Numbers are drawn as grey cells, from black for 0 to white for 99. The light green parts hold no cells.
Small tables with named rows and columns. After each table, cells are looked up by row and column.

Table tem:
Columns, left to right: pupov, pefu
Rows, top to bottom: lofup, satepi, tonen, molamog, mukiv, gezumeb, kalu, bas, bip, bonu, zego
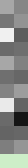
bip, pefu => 8
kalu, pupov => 51
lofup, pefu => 52
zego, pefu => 58
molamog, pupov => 41
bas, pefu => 39
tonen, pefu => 36
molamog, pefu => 43
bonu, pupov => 39
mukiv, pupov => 65
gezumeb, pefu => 40

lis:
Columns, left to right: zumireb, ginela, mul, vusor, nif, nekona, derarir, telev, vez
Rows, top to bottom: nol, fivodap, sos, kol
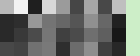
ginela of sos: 22
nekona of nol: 27
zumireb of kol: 28
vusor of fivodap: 45
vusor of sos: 46
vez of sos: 9
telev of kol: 25
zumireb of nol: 72
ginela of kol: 26
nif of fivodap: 40
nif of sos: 25
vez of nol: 74
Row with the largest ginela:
nol

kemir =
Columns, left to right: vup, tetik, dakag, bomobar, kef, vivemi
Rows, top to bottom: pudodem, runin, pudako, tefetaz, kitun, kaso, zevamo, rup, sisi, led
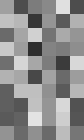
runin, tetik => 71
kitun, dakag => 65
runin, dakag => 21
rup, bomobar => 58
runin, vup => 75
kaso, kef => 41
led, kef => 73
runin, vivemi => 69
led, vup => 57
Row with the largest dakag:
sisi

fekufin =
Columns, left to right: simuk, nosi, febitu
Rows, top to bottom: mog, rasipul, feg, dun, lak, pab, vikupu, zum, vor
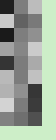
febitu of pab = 75
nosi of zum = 48
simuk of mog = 12
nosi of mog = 49
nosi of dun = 52
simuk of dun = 63
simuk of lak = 20
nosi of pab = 48
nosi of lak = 48
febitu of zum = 23
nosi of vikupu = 56
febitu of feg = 56
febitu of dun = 79
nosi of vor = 43
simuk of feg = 10
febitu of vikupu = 21
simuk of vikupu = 69

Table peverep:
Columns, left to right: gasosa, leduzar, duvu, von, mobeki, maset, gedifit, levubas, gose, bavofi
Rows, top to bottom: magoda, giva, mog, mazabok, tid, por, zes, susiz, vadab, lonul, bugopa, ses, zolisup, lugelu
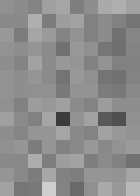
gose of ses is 50
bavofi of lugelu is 72
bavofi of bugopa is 60
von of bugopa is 58
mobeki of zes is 47
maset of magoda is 49
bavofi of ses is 44
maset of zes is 57
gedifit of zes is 57
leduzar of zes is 55
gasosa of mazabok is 57
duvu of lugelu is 47
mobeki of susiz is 62
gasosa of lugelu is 63
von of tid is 54
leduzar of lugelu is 46
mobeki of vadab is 23
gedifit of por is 56
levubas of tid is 57
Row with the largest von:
lugelu

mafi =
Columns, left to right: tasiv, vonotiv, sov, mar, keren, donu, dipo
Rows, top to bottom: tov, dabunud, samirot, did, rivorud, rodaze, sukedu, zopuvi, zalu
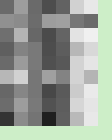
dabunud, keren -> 62
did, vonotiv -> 51
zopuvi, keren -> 36
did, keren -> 36
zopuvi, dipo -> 89
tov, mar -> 30
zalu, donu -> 72
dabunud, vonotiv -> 54
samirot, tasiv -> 43

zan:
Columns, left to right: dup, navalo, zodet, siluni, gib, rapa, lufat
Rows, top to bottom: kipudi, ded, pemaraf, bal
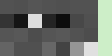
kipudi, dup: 32
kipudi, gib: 31
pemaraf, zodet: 30
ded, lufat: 31
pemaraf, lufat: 30
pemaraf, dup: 33
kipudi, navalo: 31
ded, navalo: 8
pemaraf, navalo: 34
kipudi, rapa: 32
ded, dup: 20
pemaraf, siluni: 33
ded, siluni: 14
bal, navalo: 31
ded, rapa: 28
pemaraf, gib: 34

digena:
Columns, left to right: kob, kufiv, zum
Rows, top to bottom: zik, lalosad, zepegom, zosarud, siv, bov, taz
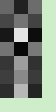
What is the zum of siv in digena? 19
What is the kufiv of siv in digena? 61
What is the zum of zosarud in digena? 47
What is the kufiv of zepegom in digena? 89
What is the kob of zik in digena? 40
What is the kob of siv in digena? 21
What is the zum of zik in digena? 42
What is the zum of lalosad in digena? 26
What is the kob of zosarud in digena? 45
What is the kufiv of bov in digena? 53
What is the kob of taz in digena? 17
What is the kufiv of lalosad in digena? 45
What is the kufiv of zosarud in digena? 3
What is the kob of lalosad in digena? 27
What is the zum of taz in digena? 14
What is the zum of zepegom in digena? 5
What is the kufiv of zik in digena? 13
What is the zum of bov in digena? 23
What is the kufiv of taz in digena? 71
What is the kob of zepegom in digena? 9

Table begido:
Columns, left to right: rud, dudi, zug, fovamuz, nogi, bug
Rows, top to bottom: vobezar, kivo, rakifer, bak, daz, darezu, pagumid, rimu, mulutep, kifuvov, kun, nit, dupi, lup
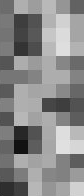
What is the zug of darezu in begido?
51
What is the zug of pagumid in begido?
64
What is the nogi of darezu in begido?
67
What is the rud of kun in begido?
39
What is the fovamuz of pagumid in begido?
65
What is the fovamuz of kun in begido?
65
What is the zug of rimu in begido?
67
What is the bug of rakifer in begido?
64
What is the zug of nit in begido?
63
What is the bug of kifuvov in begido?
72

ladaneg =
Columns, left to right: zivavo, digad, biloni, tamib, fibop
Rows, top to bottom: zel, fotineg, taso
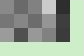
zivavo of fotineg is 46
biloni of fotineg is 42
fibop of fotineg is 24
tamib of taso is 50
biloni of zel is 50
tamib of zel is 79
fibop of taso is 23
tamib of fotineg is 58
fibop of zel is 18
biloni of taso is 59
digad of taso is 31
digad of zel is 41
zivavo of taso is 60
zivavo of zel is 53
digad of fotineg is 52

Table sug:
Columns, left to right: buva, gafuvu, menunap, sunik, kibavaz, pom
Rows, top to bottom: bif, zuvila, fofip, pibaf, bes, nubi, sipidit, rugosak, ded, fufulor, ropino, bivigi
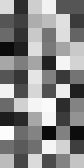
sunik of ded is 95
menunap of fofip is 78
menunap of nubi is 89
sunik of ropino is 95
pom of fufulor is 5
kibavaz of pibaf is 64
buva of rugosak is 41
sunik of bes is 13
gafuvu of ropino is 35
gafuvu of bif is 17
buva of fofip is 41
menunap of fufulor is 51
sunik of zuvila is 73
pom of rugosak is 51
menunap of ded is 65
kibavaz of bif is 33
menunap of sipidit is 83

